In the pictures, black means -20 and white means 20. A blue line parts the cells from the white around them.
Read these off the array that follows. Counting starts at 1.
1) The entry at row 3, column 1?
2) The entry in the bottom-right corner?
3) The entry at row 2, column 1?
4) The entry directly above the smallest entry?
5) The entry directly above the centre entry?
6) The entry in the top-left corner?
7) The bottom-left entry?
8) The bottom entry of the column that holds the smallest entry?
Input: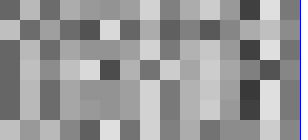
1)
-4
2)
1
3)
10
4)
0
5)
13
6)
-4
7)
10
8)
2
